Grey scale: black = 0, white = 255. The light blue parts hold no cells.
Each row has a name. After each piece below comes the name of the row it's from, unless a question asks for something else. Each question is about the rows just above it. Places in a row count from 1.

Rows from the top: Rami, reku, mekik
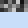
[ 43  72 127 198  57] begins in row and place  mekik, 1
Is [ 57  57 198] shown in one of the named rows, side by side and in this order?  no
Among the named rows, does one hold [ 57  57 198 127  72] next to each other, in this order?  no
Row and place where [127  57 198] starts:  Rami, 3

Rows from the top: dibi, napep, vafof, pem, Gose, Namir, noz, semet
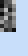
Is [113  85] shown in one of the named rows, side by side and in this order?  yes
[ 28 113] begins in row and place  vafof, 3
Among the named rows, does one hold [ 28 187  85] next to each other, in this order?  no
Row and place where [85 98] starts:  dibi, 2

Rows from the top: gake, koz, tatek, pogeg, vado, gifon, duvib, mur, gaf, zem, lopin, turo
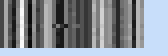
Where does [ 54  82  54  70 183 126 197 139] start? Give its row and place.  zem, 20
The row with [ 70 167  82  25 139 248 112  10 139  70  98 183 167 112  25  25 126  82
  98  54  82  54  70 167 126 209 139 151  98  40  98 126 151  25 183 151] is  gifon
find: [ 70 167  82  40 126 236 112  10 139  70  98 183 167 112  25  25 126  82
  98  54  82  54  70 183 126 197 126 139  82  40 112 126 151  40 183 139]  koz
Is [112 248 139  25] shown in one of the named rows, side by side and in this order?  no
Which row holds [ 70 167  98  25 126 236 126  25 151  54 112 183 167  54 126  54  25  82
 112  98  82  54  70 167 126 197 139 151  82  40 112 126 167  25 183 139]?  duvib
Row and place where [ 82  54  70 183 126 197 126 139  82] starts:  koz, 21

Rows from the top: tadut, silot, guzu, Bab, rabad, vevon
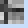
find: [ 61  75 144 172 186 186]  silot
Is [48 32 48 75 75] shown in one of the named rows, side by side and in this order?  no
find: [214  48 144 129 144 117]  rabad
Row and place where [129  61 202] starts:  vevon, 1
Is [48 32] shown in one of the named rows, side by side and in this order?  yes
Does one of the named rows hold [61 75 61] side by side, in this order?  no

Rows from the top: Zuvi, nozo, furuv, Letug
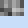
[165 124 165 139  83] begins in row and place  nozo, 2
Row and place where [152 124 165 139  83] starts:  Zuvi, 2

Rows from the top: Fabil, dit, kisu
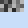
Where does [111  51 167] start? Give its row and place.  Fabil, 2
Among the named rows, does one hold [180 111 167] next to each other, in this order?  no
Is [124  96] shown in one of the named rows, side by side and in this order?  yes
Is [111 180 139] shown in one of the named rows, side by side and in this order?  no
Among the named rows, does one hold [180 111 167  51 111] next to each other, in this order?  no
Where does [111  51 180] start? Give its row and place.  kisu, 1

